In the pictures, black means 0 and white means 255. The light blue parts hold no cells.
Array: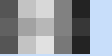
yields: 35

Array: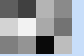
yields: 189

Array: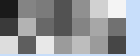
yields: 70

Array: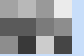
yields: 69

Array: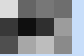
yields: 138

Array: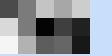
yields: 24

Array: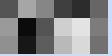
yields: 113
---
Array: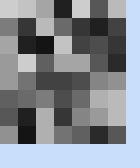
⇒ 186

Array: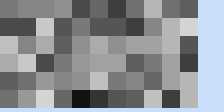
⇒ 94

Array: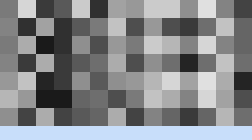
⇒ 67

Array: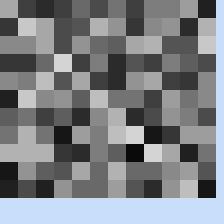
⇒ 32

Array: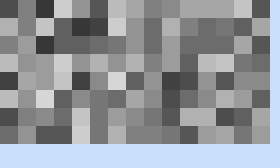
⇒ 86

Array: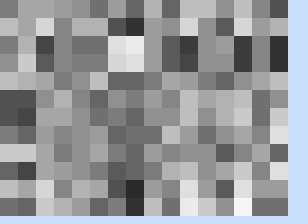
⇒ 81

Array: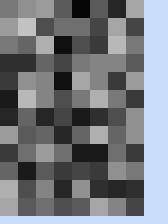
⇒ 165

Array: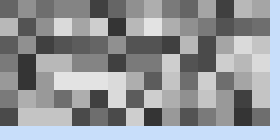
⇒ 165
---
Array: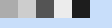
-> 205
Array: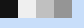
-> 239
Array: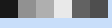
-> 145
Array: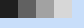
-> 97
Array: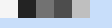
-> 35
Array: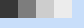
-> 125
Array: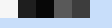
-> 30
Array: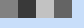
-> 57
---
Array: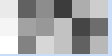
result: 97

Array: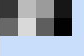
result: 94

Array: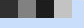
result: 29

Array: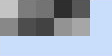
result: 147

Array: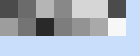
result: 169

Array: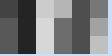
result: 78

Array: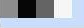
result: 100

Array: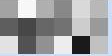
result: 26
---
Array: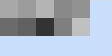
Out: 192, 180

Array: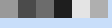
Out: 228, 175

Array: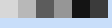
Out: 215, 184

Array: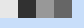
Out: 231, 152

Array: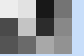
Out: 237, 226

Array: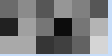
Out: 213, 180
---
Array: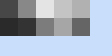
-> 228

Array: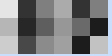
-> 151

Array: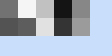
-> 193

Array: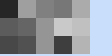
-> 149

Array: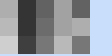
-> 108

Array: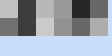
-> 154

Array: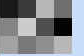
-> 204

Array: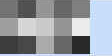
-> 201
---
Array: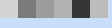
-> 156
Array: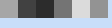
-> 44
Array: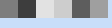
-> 226
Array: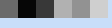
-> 56
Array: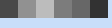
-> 188
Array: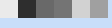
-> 105
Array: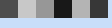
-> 151
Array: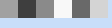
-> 138
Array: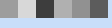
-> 61
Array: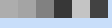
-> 129
